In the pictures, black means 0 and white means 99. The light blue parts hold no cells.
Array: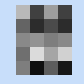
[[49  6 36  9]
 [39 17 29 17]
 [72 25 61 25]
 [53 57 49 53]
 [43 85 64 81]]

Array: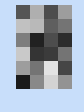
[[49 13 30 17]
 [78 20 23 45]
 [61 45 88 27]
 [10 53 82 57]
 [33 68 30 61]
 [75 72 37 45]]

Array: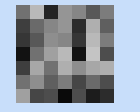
[[62 27 30  4 30 11 17]
 [21 34 55 52 21 72 48]
 [24 41 52 58 17 68 37]
 [ 7 44 62 72  7 76 30]
 [44 55 37 48 27 41 30]
 [24 65 44 68 55 65 68]
 [44 72 14 58 52 34 48]]

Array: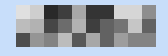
[[30 58 51 73 34 65 38 61 51 51]
 [73 69 27 42 69 24 38 45 77 38]
 [87 80 16 24 65 20 20 83 83 55]]

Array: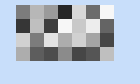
[[67 36 30 54 27 33 74]
 [81 48 88 67 81 64 27]
 [48 71 60 15 84 42 96]
 [21 74 24 96 78 92 39]]

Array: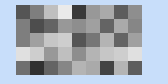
[[43 19 39 52 70 66 26 70 36]
 [49 30 39 59 55 62 39 66 52]
 [33 49 74 91 22 59 66 36 55]
 [49 62 77 80 33 46 70 39 62]
 [87 80 59 74 55 70 77 80 87]]

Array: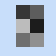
[[73 11]
 [21 36]
 [43 56]]

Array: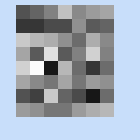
[[21 21 29 29 56 35 39]
 [32 25 78 39 29  9 42]
 [64 35 87 35 50 81 50]
 [32 39 50 75 53 60 64]
 [64 53 46 64 46 60 56]
 [60 56 46 46 60 67 71]
 [78 71 67 56 42 67 53]
 [81 98  9 71 42 21 42]]
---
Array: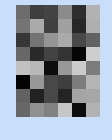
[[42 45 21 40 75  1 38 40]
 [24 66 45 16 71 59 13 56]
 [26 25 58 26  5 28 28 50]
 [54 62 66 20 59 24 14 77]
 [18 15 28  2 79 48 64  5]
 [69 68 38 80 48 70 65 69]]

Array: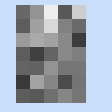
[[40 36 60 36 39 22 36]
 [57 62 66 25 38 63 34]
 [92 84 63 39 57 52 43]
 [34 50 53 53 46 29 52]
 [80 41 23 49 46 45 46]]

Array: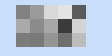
[[50 66 48]
 [60 54 47]
 [84 65 58]
 [88 23 43]
 [35 82 73]]

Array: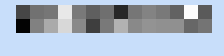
[[27  1]
 [44 50]
 [46 66]
 [90 84]
 [47 53]
 [37 24]
 [43 47]
 [15 69]
 [46 53]
 [51 57]
 [47 56]
 [38 56]
 [98 40]
 [35 45]]

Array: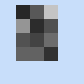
[[15 58 32 38]
 [34 17 26 38]
 [76 31 42 19]]

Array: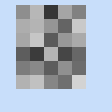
[[55 67 65 36 48 69]
 [71 70 77 23 53 75]
 [21 58 35 70 36 52]
 [64 39 59 27 56 43]
 [50 78 66 40 42 82]]
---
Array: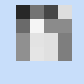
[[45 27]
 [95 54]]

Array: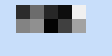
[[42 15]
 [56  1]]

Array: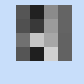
[[13 54]
 [22 60]]

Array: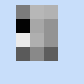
[[71 69]
 [65 57]]

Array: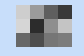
[[60 37]
 [17 55]]

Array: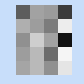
[[63 60]
 [61 48]]
